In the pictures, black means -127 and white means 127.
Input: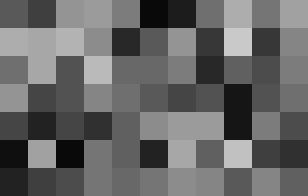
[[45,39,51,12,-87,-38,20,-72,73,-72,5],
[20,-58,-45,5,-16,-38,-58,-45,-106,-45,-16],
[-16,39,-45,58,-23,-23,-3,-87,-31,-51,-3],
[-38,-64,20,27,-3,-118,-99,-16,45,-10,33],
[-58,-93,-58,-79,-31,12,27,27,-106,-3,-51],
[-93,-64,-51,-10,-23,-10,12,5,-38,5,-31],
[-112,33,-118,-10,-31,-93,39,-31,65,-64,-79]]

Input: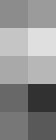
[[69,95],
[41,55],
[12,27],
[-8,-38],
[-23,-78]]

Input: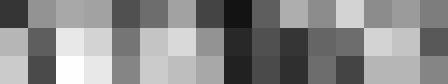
[[75,-53,126,104,5,75,62,40,-94,-53,-80,-18,-59,54,54,5],
[54,-33,104,83,-10,68,89,19,-87,-47,-74,-26,-18,83,68,-39],
[-74,19,40,34,-47,-18,34,-59,-108,-33,46,12,83,12,27,-2]]

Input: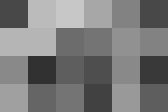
[[53,53,-19,-11,17,2],
[32,-26,-11,-62,25,-33],
[9,-78,-33,-49,9,-70],
[-55,59,71,39,2,-55]]

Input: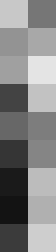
[[72,-9],
[32,100],
[19,40],
[-24,-2],
[-60,66],
[-68,78],
[-74,5],
[-101,60],
[-108,48]]

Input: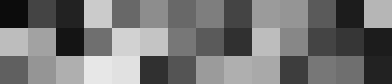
[[61,34,-107,-16,82,68,-8,-37,-79,61,7,-59,-73,-99],
[-31,21,47,103,97,-79,-43,27,47,41,-66,-8,-16,-93],
[-115,-59,-93,75,-23,13,-23,-1,-59,27,21,-37,-99,54]]
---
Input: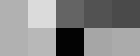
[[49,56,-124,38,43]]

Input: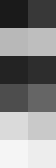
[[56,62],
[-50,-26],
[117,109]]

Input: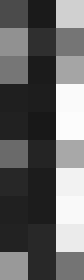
[[17,-80,-10],
[-96,-98,122],
[-21,-91,40],
[-95,-99,121],
[25,-87,-11]]

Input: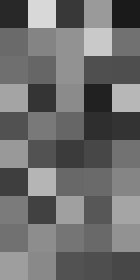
[[-21,4,18,73,-14],
[36,-75,11,-94,55],
[25,-45,-68,-56,-13],
[-4,-62,32,-40,37],
[30,9,-45,-49,-56]]

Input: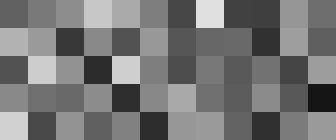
[[50,26,-71,9,-45,24,-41,-24,-22,-78,30,-32],
[9,-15,-22,12,-81,8,41,-15,-35,11,-39,-106]]

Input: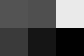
[[-69,-106,-126]]

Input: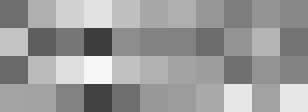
[[67,-33,-8,-66,13,2,1,-19,19,52,-12],
[35,34,1,-63,-17,25,27,41,103,34,103]]
